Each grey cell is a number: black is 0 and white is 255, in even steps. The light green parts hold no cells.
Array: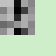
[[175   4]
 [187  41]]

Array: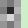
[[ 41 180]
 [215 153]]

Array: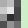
[[229  70]
 [ 47  69]]

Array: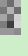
[[178 110]
 [113 209]]

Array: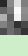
[[122 249]
 [ 95 240]]

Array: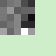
[[152  92]
 [103 134]]
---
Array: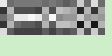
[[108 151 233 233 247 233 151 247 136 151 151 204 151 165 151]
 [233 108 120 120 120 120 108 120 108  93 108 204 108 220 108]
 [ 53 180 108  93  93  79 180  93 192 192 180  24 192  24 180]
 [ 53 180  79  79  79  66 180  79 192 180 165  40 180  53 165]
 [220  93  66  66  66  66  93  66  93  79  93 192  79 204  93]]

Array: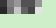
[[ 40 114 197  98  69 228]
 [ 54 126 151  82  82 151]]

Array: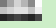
[[195 211 225 225 195 240]
 [122 167 211 181 138 252]
 [ 38  54  69  54  38  69]]

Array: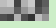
[[ 80  67 177  80  52 189 149]
 [164 164  93 149 177  80 109]
 [189 201  67 177 201  67  93]]

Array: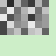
[[ 70 155 193  98 193 207  98]
 [193  43 180  98  58 180  98]
 [ 70 219 141 155 234 141 155]
 [234  82 125 167  58 125 155]
 [113 234 113 180 219 113 193]]

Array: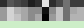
[[154 211 195 167 139 167   3 154 195 113 179 179]
 [154 211 179 167 139 139  16 139 195 113 167 179]
 [ 45  86  72  60  30  45 226  45  72 113  60  60]]

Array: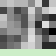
[[181 196 181 181 138 209  54 196]
 [124 153 153 124 209  99  54   0]
 [181 153 138  83 166  40 221 124]
 [ 83 112 124 196 209 166  40  40]
 [196 138 112  83 181 112  69  40]
 [ 69  99  83 138 221 166  83 153]
 [ 69 138  69  99 209 124 196 221]]

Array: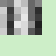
[[189  46 231 217 145  31]
 [132 119 217 189 104 132]
 [205  60 189 217 104  46]
 [205  60 176 217  88  46]
 [189  76 161 231 104  60]]

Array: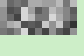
[[134 171 186  80  92  80 199 146 199  92  51]
 [119 104 134 215  67 119  67 146  92  67 146]
 [171 104 119 104 171 171 159 159 186 119 186]
 [146  80  92 215 159  92 119 186 159 134  92]
 [146 104  67 215 186 119 119 215 171 134 104]]
